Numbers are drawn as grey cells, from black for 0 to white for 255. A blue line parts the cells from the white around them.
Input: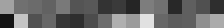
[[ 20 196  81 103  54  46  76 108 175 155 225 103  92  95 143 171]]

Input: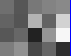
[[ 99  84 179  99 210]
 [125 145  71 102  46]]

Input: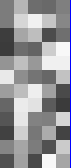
[[124 214 241 197 135]
 [ 59 109  99 205 248]
 [233 142 116 103 194]
 [102 235 226  91  59]
 [ 65 207 119 172  67]
 [ 80 161  72 248 165]]

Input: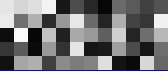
[[234 112 176  44 152 231 106  36 174  66  54 241]
 [ 54  91  10 153  51 229  21  26 159  75  21 110]]

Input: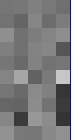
[[114 101 134 109 124]
 [127 113 131 134  86]
 [132 166  98 122 198]
 [102 100 140 114  59]
 [146 120 119 136 144]]

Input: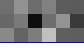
[[103 122  14 110 147  58]]
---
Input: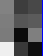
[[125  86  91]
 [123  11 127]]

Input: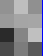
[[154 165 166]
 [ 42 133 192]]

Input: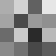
[[164  74 154]
 [107 202  42]]

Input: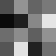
[[ 10  31 136]
 [109 140  95]]

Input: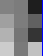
[[160 125  97]
 [178 117  52]]

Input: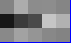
[[ 23  59  74]
 [137 162 149]]
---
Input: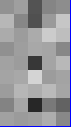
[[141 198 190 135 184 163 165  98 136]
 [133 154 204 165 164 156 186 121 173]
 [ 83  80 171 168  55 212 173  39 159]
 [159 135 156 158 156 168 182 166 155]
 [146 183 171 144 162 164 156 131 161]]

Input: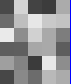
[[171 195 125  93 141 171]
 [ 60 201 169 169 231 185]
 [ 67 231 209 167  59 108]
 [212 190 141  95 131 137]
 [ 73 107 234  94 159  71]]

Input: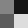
[[ 21 221]
 [132  92]]

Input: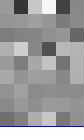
[[136 138 103 179 178 176 139 148 145]
 [ 66 124 150 184 115 136 141 153 120]
 [246 150 144  81 194 156 142 154 199]
 [198 159 133 136 167 158 139 143 173]
 [ 53 151 131 206 125 148 160 152 128]
 [154 149 125 176 155 168 147 138 112]]

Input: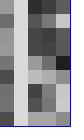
[[ 93 198  90  88  30 142 199 201 140]
 [ 62 121  62  67 109 174 126 119 166]
 [ 46  85  69  71 155 187  67  81 166]
 [218 218 218 218 218 218 218 218 218]
 [153 109 149 153 117  76 112 113  77]]

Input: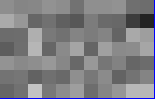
[[109  35 158 166 108 132 183]
 [111  60 169 140 102 115 184]
 [146 104 100 138 130  99 150]
 [143 106 132 160 118 139 133]
 [143 124 124 101 152 120 109]
 [114  87 132 165 104 143 158]
 [141  96 113 138 135 105 140]
 [146 113 121 102 152 112 120]
 [135 102 175 182 142  98 195]
 [133 151 109 110 137 118 113]
 [142 170 108  93 147 115 102]]

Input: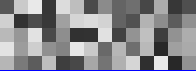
[[ 79 144 173 170 146]
 [ 55  92 146 160  40]
 [172 141  62  40 233]
 [ 71 179 192 185  47]
 [111  81 147 110 214]
 [100  99  65 182 176]
 [139 211 225 105 116]
 [ 74 219  50 201 167]
 [190 213  49 231  72]
 [220 160 142 131  62]
 [ 55  56  74 144 190]
 [233  76 226 206  92]
 [202  50 151 156 122]
 [ 87 208 185 227 182]]

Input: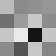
[[150 140 197 134]
 [144 200  19 200]
 [139 156 233  84]
 [187 113 198 139]]
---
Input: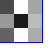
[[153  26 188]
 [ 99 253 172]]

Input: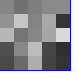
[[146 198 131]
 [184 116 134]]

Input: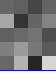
[[167  52 101]
 [ 96 105 115]]

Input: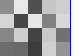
[[212  71 231]
 [134 206  66]]

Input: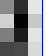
[[209   3 200]
 [126  27 227]]

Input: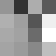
[[176 159  85]
 [169 162 107]]

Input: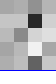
[[197 197  39]
 [186 138 212]]

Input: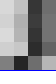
[[210 176  60]
 [218 180  52]]

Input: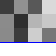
[[139  46 181]
 [138  60 206]]
